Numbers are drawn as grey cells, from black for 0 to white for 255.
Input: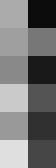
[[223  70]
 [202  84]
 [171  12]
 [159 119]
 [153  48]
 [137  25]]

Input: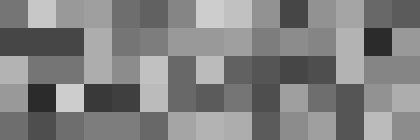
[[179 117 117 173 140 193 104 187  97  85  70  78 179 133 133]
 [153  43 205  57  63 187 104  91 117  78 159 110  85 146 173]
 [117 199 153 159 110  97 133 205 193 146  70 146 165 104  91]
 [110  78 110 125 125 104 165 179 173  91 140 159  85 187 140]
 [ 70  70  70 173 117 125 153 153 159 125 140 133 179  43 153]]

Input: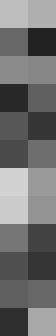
[[210 154]
 [203 147]
 [189 175]
 [140 134]
 [118  67]
 [103  33]
 [ 95 103]
 [ 87  53]
 [ 80  53]
 [ 74 110]
 [ 46 168]
 [ 40  95]]

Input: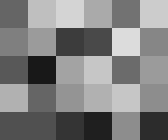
[[177 101 148 177 198 141]
 [127 155  60  73 220 134]
 [101 191 212 170 114 204]
 [ 88  24 163 198 107 155]
 [ 80  80  52  31 141  44]]

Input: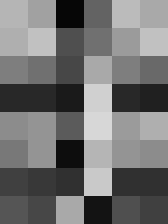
[[181 161   6  99 187 169]
 [175 193  79 112 155 193]
 [140 148  91 215 155 175]
 [126 112  71 169 126 105]
 [120 148  13 181 148 140]
 [ 85  71 169  19  79  64]
 [ 64  56  48 201  48  48]
 [ 40  40  26 208  40  32]]

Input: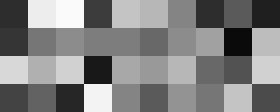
[[216 176 209  24 168 153 183 104  82 209]
 [ 67  98  38 243 132  90 147 118 196  75]
 [ 53 118 140 125 125 104 140 161  10 189]
 [ 45 237 250  60 196 183 132  45  90  31]]
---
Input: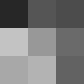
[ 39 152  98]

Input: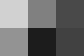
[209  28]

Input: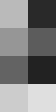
[186  92]

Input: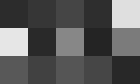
[44 41 85]

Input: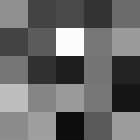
[143  92  30 120 156]

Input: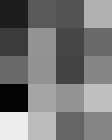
[ 29 147  66 191]

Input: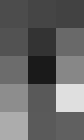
[ 76  51 135]
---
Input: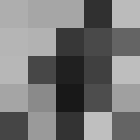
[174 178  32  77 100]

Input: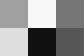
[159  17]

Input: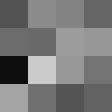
[ 83 106 152  98]

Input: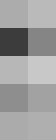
[172 133]

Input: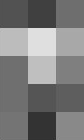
[ 82 223 127]

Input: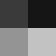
[ 58 194]

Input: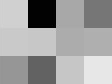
[208 199 198]

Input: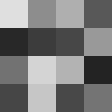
[223  60 179 116]
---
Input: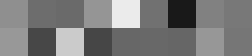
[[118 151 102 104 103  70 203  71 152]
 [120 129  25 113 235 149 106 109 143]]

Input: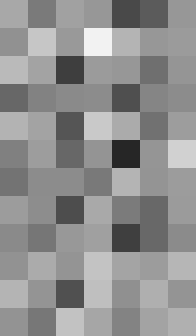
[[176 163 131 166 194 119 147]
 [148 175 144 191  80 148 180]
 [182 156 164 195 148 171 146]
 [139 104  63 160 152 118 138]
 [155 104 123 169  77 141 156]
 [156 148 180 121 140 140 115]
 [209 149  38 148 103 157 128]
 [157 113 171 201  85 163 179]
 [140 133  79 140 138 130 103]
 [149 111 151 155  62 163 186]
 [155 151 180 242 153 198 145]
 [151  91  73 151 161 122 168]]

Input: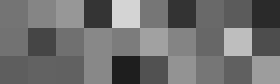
[[157  96 118 147  81  30 136  97  98  94]
 [ 77 190 103 132 161 124 136 112  69 114]
 [ 42  91 105  51 118 212  52 151 133 116]]

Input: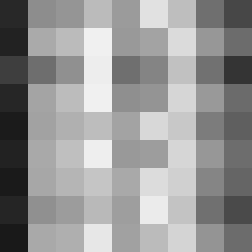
[[108 148 212 187 161 231 175 169  25]
 [ 74 112 195 235 158 185 156 144  37]
 [101 133 208 220 169 197 181 167  26]
 [109 151 214 157 153 238 191 169  34]
 [ 95 124 200 216 163 189 176 162  27]
 [107 153 214 148 143 240 188 164  38]
 [ 52 113 193 132 111 237 144 110  62]
 [108 151 219 163 153 240 187 170  34]
 [ 71 111 190 225 155 187 149 141  40]]

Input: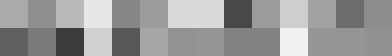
[[146 150 150 240 130 130 149 147 166  87 209  60 121  96]
 [140 108 162 206 156  72 218 218 156 135 231 186 142 170]]

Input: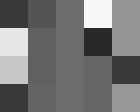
[[152 103 108 100  56]
 [ 57 102 108  97 200]
 [149  41 108  97 231]
 [149 246 108  84  56]]

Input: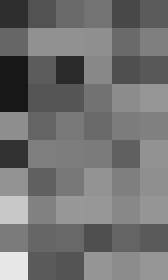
[[150 140 149  84  90 231]
 [ 90 100  79 104 102 123]
 [149 136 151 152 130 199]
 [143 127 147 120  96 147]
 [146  96 123 125 127  50]
 [128 124 106 121 100 142]
 [150 140 114  86  85  23]
 [ 88  79 136  42  92  23]
 [127 106 143 145 145 102]
 [ 91  72 115 106  82  46]]

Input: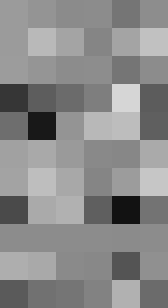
[[107 177 130 117 113  90]
 [144  84 136 138 169 174]
 [140 139 140 140 140 140]
 [115  18  95 177 170  74]
 [198 156 133 168 190 163]
 [170 135 137 154 169 161]
 [ 95 189 184 148  24 110]
 [ 92 214 126 107  93  54]
 [140 117 141 140 149 156]
 [193 164 133 164 185 155]
 [141 117 140 139 148 155]]
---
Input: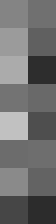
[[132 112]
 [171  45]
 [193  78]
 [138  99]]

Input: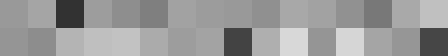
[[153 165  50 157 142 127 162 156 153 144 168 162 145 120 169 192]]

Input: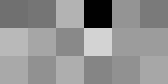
[[112 117 179   1 148 122]
 [169 145 174 133 145 167]]

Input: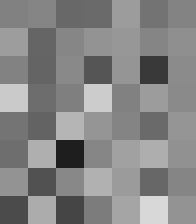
[[129 133 104 106 156 115 131]
 [130 100 137  85 149  57 139]
 [116  99 181 149 132 106 149]
 [147  81 136 177 155 103 133]]

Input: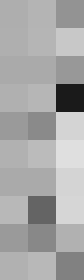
[[174 180 147]
 [170 170 152]
 [154 138 212]
 [170 170 212]
 [154 136 177]]

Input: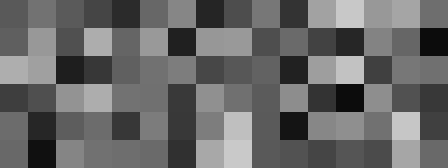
[[ 89 114  90  69  43 103 134  37  77 119  51 162 200 152 165 110]
 [174 160  30  55  96 113 125  71  87  98  33 158 194  64 119 112]
 [108  38  93 108  55 124  56 125 191  90  20 135 143 113 198  64]]

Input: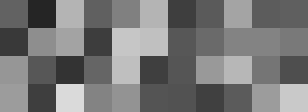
[[ 98  37 180  96 128 180  62  90 164  92  95]
 [150  87  51 101 191  63  85 153 183 117  78]]

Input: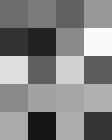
[[108 123  97 151]
 [222  94 209  92]
 [171  22 174  52]]
